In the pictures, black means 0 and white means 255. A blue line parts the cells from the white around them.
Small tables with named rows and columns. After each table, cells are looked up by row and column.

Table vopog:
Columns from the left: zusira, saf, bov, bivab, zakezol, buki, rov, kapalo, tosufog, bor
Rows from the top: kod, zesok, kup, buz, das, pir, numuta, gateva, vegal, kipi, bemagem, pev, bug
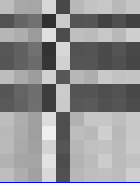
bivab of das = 54
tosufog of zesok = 79
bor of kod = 197
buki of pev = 179
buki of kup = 191
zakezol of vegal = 78
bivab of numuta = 61
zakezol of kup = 76
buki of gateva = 88
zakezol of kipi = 78
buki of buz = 82
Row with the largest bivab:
kipi

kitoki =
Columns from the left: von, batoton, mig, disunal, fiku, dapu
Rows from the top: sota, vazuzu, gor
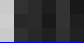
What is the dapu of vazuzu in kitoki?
30
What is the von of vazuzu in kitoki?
206
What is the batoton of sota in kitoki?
49
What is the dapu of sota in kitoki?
24
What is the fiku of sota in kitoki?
51
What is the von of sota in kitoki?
202
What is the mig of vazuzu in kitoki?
42
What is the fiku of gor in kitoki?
48
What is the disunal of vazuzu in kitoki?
25
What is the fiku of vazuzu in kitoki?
51
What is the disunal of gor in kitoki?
31
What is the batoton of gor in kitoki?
48
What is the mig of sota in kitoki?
42
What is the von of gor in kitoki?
202
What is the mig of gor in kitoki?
40

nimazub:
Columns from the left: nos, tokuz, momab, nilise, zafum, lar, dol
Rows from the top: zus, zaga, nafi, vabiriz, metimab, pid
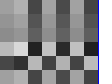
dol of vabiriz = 31
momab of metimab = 184
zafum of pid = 74
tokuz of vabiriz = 216
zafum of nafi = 97
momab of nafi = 95
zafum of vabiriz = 42
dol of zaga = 82

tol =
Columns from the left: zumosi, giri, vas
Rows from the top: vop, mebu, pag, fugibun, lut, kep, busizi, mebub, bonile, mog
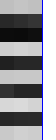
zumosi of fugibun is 206
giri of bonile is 42
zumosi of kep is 198
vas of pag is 15
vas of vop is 192
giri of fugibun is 210
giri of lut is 39
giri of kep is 200
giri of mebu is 46
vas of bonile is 43
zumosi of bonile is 39
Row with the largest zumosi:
mebub

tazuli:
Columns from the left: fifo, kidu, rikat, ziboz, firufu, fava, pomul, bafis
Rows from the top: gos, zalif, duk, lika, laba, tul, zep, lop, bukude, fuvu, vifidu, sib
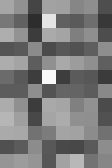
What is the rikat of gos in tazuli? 69
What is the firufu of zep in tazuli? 101
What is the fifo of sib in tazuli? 149
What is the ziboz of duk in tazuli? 170
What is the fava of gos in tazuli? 134
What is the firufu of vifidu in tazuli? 73
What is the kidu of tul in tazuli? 89
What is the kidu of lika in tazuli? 89
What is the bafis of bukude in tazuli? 81
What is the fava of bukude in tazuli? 144
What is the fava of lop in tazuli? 128
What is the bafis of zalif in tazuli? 56
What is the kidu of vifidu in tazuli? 91
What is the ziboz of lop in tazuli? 169
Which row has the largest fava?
sib

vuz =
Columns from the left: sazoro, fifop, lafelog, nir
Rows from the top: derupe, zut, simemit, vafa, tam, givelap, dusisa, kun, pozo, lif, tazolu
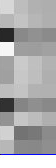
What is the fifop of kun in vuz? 133
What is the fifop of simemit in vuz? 137
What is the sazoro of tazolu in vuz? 183
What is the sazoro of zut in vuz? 183
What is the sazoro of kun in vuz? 49
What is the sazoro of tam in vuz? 162
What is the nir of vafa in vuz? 161
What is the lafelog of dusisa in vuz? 178
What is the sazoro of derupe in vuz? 215
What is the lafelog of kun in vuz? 143
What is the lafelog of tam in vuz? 191
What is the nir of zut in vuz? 175
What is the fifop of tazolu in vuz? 137
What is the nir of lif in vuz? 139

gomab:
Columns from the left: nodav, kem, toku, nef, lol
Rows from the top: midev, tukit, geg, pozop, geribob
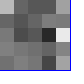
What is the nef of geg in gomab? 40
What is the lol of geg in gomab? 234
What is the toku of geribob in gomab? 118
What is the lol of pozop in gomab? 132
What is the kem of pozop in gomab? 119
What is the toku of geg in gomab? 87
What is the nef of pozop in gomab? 100
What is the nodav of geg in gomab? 121
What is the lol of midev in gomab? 161
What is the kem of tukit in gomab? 85
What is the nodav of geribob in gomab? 113
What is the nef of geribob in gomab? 70
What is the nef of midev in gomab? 87
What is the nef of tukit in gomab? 125
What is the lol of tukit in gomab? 122
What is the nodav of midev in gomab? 186
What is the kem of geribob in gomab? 127
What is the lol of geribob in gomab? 163
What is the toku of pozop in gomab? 112
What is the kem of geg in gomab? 76

